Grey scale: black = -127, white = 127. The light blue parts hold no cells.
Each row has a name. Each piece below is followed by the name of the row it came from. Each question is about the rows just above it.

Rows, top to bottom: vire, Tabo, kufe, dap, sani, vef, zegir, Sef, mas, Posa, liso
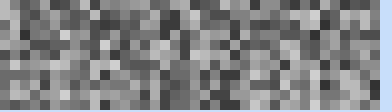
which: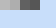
sani
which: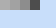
vef
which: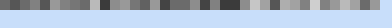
liso
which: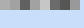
vef
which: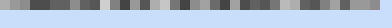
sani
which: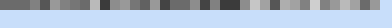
Sef
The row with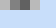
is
zegir

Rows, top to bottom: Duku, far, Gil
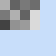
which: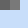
Duku
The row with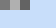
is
far
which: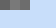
Duku
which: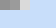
Gil
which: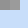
Gil
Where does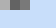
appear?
Duku

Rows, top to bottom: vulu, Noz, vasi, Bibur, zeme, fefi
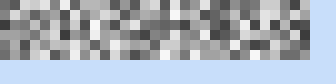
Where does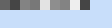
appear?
Bibur
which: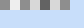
fefi

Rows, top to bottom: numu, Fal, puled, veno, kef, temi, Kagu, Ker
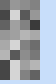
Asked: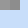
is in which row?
numu
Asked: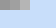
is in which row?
veno
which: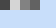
Ker
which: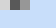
Fal

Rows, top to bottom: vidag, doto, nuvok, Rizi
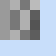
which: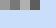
doto
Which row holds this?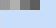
Rizi
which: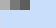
Rizi

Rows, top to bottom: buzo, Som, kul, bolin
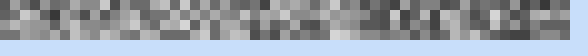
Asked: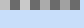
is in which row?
buzo
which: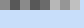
bolin
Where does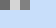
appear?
Som
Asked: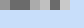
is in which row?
buzo

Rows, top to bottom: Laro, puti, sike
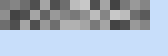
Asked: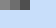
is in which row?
Laro
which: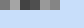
sike
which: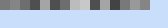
Laro
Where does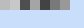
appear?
Laro

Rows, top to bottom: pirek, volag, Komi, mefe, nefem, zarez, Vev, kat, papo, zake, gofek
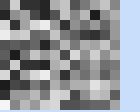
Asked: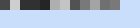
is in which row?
Vev
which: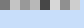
zarez
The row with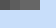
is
gofek

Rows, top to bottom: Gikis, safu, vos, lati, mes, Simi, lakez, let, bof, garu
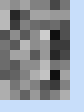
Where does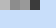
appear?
mes
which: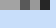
Simi
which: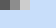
lati
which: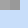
safu
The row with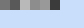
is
mes

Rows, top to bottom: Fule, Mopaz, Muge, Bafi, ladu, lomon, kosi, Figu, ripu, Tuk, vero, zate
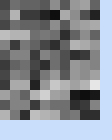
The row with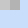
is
ripu
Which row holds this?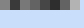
ladu
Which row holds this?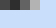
ladu
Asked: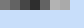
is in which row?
ladu
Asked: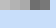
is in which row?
zate

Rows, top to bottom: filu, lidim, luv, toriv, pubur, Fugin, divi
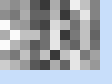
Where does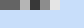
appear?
lidim
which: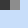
lidim
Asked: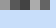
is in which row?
divi
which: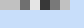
toriv
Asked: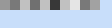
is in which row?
Fugin
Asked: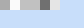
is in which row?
toriv
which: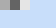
divi

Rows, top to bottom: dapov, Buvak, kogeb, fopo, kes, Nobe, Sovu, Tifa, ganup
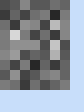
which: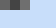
Buvak
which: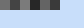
Sovu

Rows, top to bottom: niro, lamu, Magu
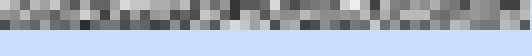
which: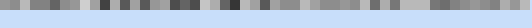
lamu
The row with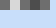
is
niro

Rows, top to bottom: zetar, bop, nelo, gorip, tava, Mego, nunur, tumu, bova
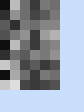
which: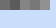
Mego
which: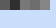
nelo
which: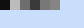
tava

